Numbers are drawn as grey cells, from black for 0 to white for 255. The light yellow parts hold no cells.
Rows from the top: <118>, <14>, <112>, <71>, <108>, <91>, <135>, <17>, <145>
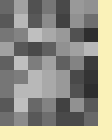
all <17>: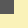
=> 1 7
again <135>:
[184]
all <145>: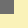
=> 1 4
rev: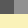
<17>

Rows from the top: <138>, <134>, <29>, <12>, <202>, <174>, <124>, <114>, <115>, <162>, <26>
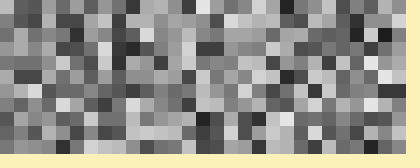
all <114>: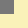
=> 9 24
